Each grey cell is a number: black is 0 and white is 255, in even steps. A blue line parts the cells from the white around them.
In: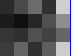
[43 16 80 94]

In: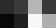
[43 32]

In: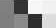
[128 139]

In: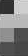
[ 50 185]

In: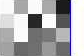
[250 250 110 152]

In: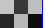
[197 184]
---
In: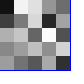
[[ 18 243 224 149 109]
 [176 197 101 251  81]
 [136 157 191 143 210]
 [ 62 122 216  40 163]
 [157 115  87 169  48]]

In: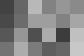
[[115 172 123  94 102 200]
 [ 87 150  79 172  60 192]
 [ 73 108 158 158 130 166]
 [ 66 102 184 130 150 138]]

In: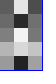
[[127 243 119]
 [ 93 229  77]
 [181 216 196]
 [106  42 112]
 [154  34 161]]

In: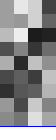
[[187 238  28  34]
 [158 231 209  67]
 [158 152 209 101]
 [ 79 131  54 109]
 [138 117 223 166]
 [ 73  95  61 193]
 [ 48  87  95 180]
 [152  73 201 131]
 [174  42 193 144]]

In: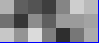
[[199 148 219 126  46 119 171]
 [179  95  83  62 133 206 186]
 [113  54 141  95 155 155 163]]

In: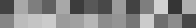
[[134 188 196 203 155 161 182 140 148 118 203 110 140  72]
 [ 66 168 126  96 168  60  88  72 155  66 126 209  53 175]]

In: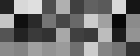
[[ 35 216 223  78 176  64  97  90 216  21]
 [139 132 161 147 155 111 204 132 117  50]
 [ 84  35  58  50 168  64  58 189  29 147]
 [197  15  42 117  71 105 204 161   8 139]]

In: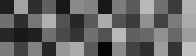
[[ 31 163  46  96  24 138 130  24 124  90 185 112  59 177]
 [124  66 130  39 151 171  90   4 138  66  46 157  52 192]
 [112  46 118 177  82  39  90 171  82  59 144  66 124 171]
 [ 39  24  31 112  74  52 112  82 185  96 104 144 104 157]]
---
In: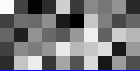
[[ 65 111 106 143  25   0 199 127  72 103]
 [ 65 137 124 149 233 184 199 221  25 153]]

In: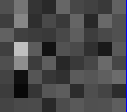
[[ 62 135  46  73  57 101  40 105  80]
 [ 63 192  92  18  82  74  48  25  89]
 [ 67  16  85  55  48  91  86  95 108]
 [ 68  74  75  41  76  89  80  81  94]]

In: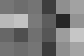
[[185 194 122  93  38 147]
 [116 109 117  60 142 164]]

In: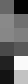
[[137 111]
 [ 74  88]
 [ 19 194]]

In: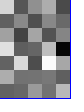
[[ 96 137  79 136 105]
 [224  94 101 189   6]
 [173 114 115 120  95]]

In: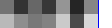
[[185 142 120 130 202  74 215]]

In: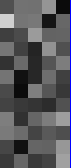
[[208 117 120  21 103]
 [118  65  36 146  80]
 [116  17  39 110  64]
 [ 67  57  52  44  81]
 [122 108  68  89  78]
 [ 57 103  57  67 161]]

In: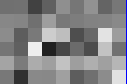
[[135 133 112 158 120 125 130 131 137]
 [117  96 238  32  70 107  76 194 113]
 [120  48 137 136 160  93 112 140 225]]
